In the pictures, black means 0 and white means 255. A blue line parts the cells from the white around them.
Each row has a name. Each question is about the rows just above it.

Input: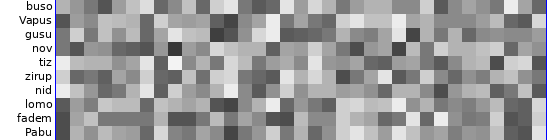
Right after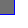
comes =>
[207]
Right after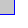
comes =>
[187]
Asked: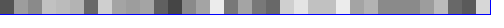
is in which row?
Vapus
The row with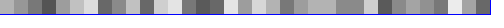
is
buso
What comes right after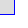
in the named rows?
[104]
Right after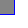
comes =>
[120]
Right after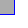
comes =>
[138]

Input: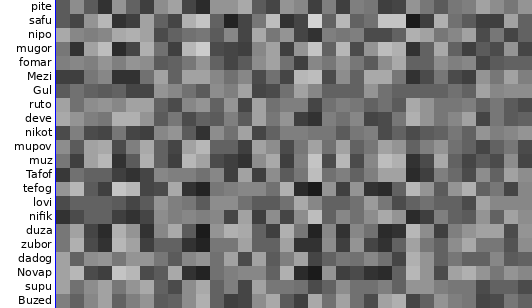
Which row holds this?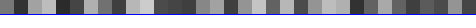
mugor
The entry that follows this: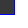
[113]
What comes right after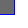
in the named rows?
[75]
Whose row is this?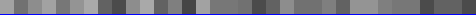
supu
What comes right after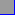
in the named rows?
[119]
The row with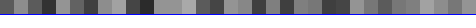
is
pite
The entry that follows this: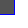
[141]

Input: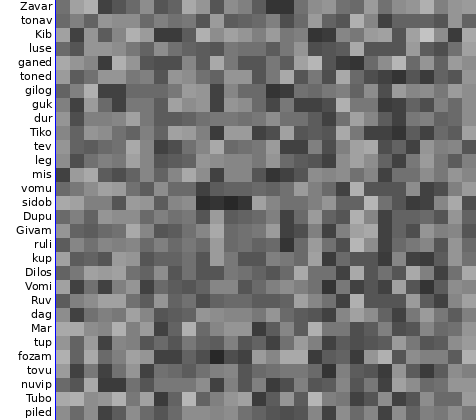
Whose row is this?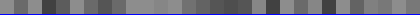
piled
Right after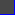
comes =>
[120]

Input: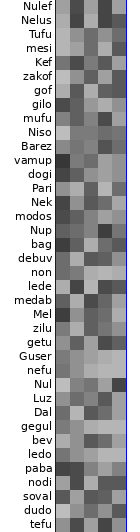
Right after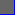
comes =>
[160]
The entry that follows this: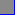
[117]
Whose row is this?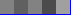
mufu
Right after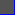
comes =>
[109]
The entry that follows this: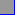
[173]

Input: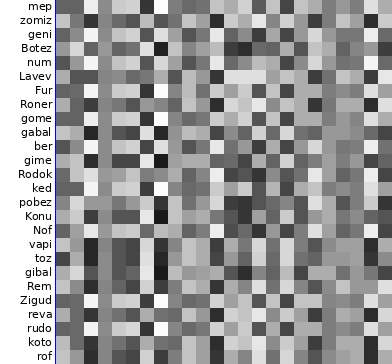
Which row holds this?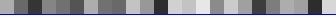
reva
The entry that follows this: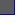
[195]
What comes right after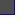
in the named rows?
[105]
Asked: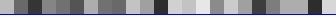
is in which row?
koto
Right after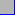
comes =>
[69]
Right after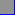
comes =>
[188]
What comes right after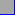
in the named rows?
[69]

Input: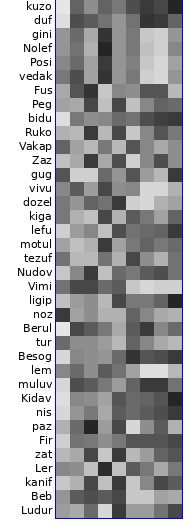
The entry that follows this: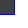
[58]
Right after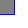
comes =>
[199]
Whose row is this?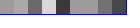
Ludur
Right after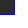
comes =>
[192]

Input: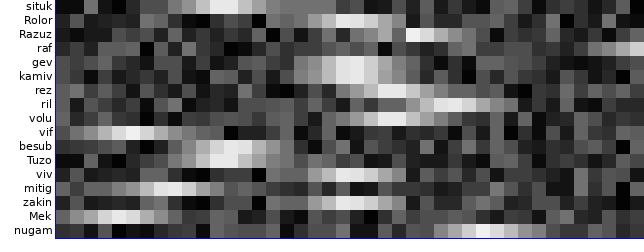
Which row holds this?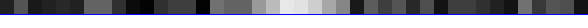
viv
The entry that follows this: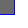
[62]

